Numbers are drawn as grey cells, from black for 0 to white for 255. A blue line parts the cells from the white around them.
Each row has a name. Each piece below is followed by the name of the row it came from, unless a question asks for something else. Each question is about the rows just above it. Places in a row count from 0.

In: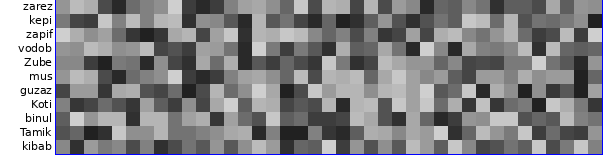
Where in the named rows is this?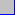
Koti, 30
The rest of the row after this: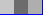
[ 54 193  54 108 122  33 199 174 122  54]
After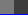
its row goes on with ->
[122  88  48 174  94 102 168 115  41 207 136  41 168 129 122 136 187  48
 187 102  94 102]
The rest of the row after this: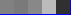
[187 102  94 102]
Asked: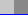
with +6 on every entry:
[205 142]

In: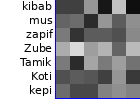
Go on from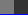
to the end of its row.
[ 92  92  80 137]
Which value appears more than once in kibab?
[64]
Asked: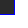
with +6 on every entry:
[49]
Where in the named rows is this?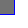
Tamik, 5
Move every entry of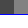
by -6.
[ 66 124]
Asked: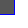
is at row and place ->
Koti, 2

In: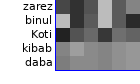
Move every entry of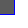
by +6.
[97]
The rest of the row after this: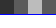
[42]
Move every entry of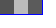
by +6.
[ 89 194  97]
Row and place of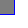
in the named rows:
daba, 0
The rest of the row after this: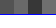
[99]
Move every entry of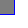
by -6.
[119]

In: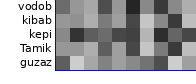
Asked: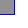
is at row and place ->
kibab, 1
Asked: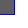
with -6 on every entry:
[88]
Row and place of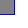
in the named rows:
guzaz, 3
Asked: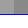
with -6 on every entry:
[153 131]

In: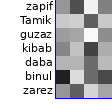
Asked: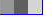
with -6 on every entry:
[144  89 207]
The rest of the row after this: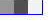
[128]
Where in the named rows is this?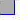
kibab, 3
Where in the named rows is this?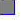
zapif, 3
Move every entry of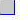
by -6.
[195]
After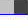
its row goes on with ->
[173]

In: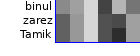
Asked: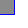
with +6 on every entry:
[144]
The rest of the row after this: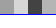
[117]

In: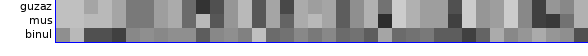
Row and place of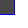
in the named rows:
guzaz, 16
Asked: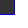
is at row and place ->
guzaz, 10
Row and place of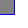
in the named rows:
binul, 13
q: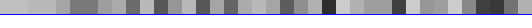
mus
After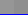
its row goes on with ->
[80]
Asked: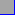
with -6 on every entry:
[159]

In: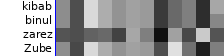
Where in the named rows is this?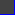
zarez, 4
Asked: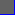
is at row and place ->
zarez, 2

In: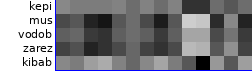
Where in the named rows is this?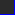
mus, 11
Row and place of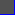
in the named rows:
zarez, 1
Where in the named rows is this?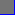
vodob, 12
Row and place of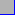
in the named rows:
zarez, 10

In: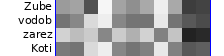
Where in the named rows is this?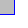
zarez, 1
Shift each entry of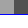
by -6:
[157  75]
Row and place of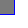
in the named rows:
Koti, 0
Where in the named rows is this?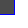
vodob, 10

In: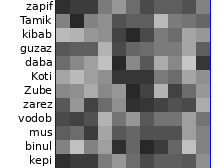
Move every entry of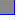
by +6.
[142]
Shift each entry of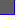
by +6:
[100]

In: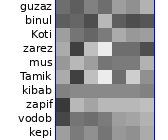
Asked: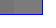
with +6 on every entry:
[123 129 129]
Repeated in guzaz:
[110]
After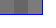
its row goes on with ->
[171 152 158]
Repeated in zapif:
[184]
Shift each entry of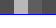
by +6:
[ 84 190 100  84]
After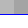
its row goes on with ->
[184 184 184 191]
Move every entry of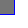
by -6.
[111]

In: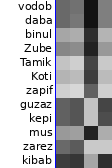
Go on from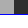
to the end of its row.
[180]
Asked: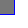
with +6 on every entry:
[125]
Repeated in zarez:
[201]

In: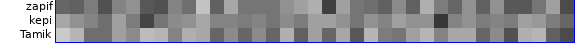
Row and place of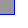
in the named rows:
kepi, 34
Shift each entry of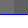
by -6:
[104  90]
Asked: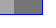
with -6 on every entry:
[161 111 111]
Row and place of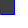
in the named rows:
zapif, 19
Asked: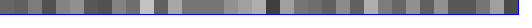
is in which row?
zapif
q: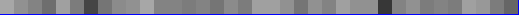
kepi

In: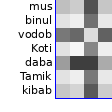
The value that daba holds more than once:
[62]
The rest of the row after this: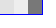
[232]
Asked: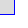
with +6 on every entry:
[226]

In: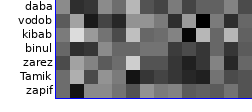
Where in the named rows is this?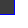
binul, 8
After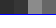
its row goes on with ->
[103 115 115  60  75  54 103  54  91]
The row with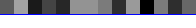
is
vodob
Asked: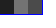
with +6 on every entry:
[ 38 121  81]

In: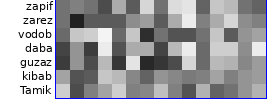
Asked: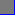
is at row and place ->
kibab, 9
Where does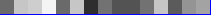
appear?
vodob
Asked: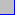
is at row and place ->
Tamik, 7
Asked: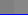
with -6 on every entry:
[122 129]
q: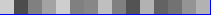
Tamik

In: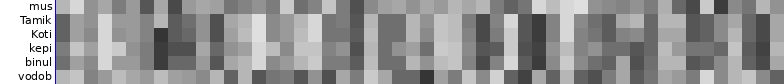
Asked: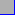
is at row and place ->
mus, 43
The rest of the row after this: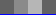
[ 73 167]
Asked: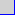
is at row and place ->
vodob, 31
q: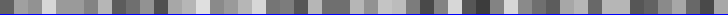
Tamik
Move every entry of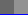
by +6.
[110 152]
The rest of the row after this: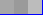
[160 154 138 182  98 182  86 117 124  86 146  80 167 124 202 167 104 104
  53 160 124 196 138 209  98  66 167  98 182  98  80 124 167  92 117 167
 154 124 215 138 182 196 138  98]
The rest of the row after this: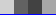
[ 98 182  98  80 124 167  92 117 167 154 124 215 138 182 196 138  98]

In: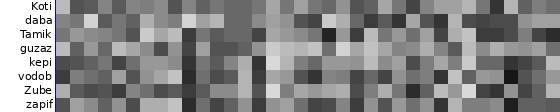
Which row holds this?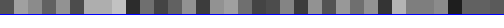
zapif
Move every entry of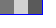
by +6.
[124 216  96]
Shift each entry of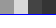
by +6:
[158 223  74  58]

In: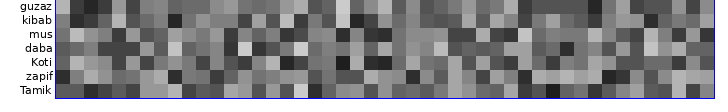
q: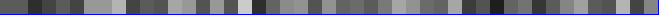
Tamik
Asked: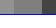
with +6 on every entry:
[152 133 133  74]
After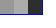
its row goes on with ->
[121 115  60  99 146 115 127 146 152  83 115  83  83 172 146 139  46 139
  91 166 133  68 160 127  46 172 160 180 160 172  38  54 139  83 139 180
 166 160]
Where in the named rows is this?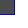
mus, 17
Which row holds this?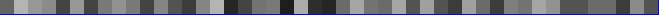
Koti
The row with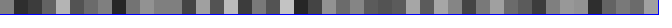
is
kibab
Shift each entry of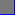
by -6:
[115]

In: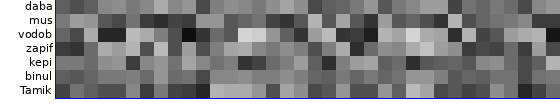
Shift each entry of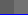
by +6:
[101 120]
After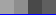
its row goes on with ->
[101 121 149  87 121 135 157 157  67 114 101 121 107  73 135 149]

